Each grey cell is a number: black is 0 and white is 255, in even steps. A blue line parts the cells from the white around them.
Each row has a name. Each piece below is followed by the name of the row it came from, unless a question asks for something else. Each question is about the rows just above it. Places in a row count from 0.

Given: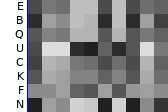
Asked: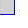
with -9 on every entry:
[200]
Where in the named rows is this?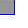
F, 7

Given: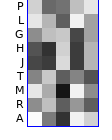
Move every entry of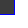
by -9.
[51]
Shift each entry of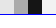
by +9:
[239 180  30 251]
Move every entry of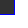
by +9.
[59]
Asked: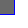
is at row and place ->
P, 1
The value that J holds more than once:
[60]

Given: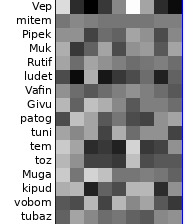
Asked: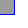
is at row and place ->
Muk, 6
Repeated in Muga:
[118]

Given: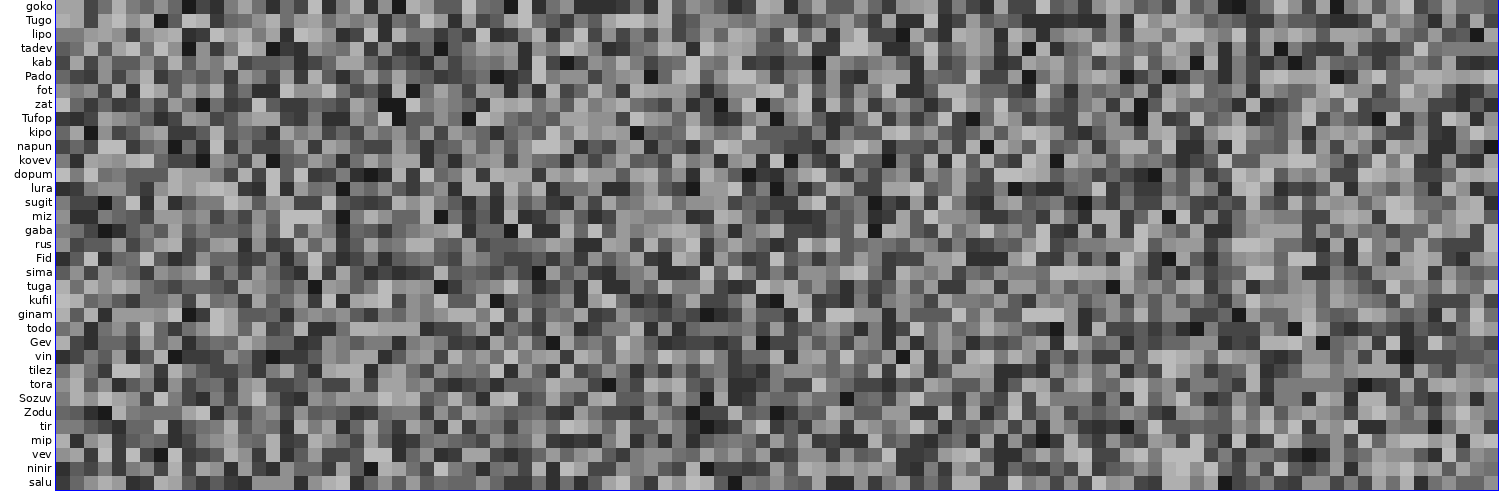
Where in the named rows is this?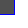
lipo, 99
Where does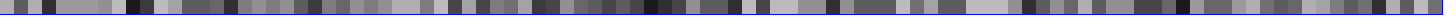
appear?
ginam
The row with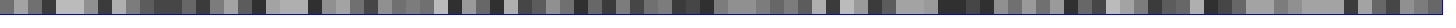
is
tilez
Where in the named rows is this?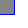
kipo, 100
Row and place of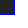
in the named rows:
goko, 83
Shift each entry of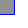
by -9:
[135]
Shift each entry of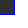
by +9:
[57]

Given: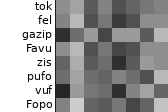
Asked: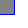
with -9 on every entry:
[122]
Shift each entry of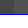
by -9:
[61 72]
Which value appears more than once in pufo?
[110]
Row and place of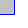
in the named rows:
Fopo, 7

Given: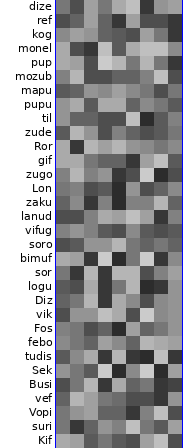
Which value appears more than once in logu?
[55]
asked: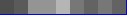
soro
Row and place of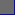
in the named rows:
vef, 4
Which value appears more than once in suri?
[119]
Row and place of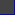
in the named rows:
Busi, 8

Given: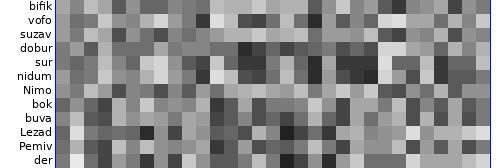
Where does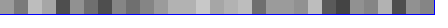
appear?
suzav
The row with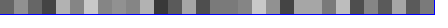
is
bok
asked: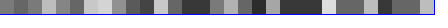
sur
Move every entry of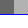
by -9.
[ 93 169]
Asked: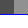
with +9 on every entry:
[ 87 154]

